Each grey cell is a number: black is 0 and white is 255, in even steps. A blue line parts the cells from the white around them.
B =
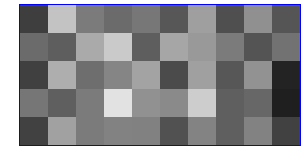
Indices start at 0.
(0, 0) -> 62
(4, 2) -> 123
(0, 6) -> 159
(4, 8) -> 130
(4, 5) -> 81
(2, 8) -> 146
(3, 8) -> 103
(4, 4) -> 129
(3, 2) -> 123
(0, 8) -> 144
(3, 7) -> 95

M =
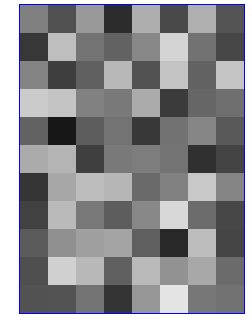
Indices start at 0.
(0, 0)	128
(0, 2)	153
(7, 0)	65
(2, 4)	82
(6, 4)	106
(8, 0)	90
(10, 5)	228
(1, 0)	55
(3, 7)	111
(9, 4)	185
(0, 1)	80
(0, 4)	174
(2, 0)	132
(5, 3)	121
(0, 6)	175
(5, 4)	125
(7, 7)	71
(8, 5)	40
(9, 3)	96
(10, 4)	150
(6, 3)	182
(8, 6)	189
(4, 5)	114
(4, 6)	134
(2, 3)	184
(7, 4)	136
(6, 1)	167

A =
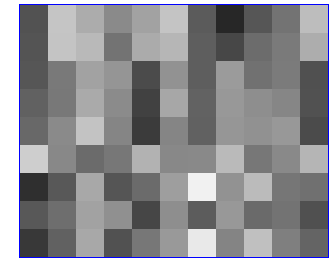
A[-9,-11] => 82
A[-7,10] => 80
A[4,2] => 195
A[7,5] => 142
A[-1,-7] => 119
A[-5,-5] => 97
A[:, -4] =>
[39, 71, 155, 152, 150, 186, 146, 152, 132]
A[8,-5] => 233
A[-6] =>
[97, 120, 170, 139, 65, 167, 98, 152, 142, 134, 81]
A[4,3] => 133
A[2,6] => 94
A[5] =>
[206, 136, 107, 119, 178, 136, 137, 186, 119, 137, 181]
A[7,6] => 92
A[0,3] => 138
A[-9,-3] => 86
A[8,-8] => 81
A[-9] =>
[82, 197, 172, 138, 162, 196, 91, 39, 86, 115, 189]
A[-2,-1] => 80
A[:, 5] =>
[196, 182, 146, 167, 133, 136, 158, 142, 153]
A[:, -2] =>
[115, 122, 123, 134, 152, 137, 118, 115, 127]
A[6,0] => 47
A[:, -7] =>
[162, 171, 75, 65, 59, 178, 107, 70, 119]
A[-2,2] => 162
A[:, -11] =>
[82, 84, 86, 97, 104, 206, 47, 88, 56]

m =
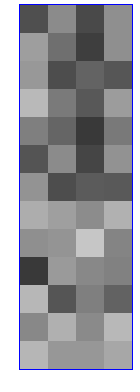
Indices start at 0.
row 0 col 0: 79
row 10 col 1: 85
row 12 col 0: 182
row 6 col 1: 77
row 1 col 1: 111
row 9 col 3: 129
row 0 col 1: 139
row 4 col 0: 127
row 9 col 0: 57
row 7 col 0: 173
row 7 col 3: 177
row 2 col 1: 77
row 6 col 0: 147
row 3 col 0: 185

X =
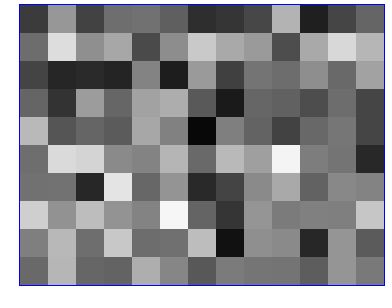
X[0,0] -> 59
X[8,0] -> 127
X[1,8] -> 154
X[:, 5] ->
[95, 141, 29, 173, 129, 181, 148, 246, 112, 134]
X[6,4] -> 103
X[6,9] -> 169
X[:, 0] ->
[59, 109, 68, 101, 185, 110, 113, 207, 127, 105]
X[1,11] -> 216
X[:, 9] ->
[179, 77, 109, 97, 66, 244, 169, 123, 138, 116]
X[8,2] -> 110
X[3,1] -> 51
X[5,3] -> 138
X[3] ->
[101, 51, 156, 102, 162, 173, 89, 26, 102, 97, 77, 109, 69]
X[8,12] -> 91
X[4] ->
[185, 85, 101, 91, 167, 129, 8, 127, 99, 66, 104, 118, 69]
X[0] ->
[59, 151, 66, 110, 113, 95, 46, 53, 71, 179, 31, 69, 101]
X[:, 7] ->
[53, 169, 64, 26, 127, 185, 68, 53, 17, 123]
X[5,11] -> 116
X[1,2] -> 143
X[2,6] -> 154
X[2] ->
[68, 38, 42, 36, 131, 29, 154, 64, 116, 109, 142, 105, 162]
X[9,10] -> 93
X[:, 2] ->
[66, 143, 42, 156, 101, 212, 39, 189, 110, 102]
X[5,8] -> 159
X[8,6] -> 189
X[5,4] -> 131
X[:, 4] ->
[113, 74, 131, 162, 167, 131, 103, 131, 109, 174]
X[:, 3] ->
[110, 167, 36, 102, 91, 138, 228, 147, 200, 99]

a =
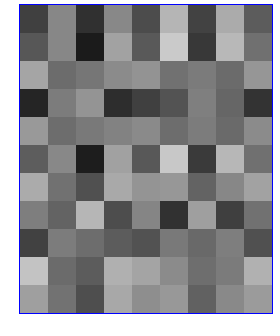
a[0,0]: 64
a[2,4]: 147
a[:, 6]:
[66, 56, 123, 127, 124, 58, 99, 159, 105, 110, 97]
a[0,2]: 48
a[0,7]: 171
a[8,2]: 109
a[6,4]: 148
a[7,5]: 49
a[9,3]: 176
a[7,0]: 126
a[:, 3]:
[136, 162, 139, 45, 130, 161, 169, 77, 92, 176, 168]
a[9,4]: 164
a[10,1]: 114
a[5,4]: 88
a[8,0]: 65
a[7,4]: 133
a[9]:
[195, 107, 92, 176, 164, 139, 110, 123, 177]
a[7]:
[126, 99, 182, 77, 133, 49, 159, 63, 113]
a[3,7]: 102
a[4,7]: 106
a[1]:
[87, 135, 27, 162, 89, 202, 56, 184, 112]
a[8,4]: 82
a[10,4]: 142
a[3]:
[37, 124, 148, 45, 64, 83, 127, 102, 51]
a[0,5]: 181
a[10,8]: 155

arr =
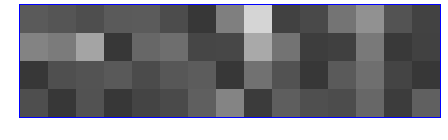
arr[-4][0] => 90
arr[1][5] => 110
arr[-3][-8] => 71
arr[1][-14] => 123
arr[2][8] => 113
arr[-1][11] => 76
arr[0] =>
[90, 85, 78, 90, 91, 76, 55, 127, 213, 65, 73, 116, 145, 83, 66]
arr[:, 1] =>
[85, 123, 79, 55]
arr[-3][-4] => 64
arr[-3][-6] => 115
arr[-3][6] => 70
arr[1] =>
[131, 123, 164, 55, 103, 110, 70, 71, 169, 115, 61, 64, 121, 57, 65]
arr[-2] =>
[55, 79, 83, 89, 75, 87, 92, 55, 113, 82, 55, 90, 111, 68, 55]
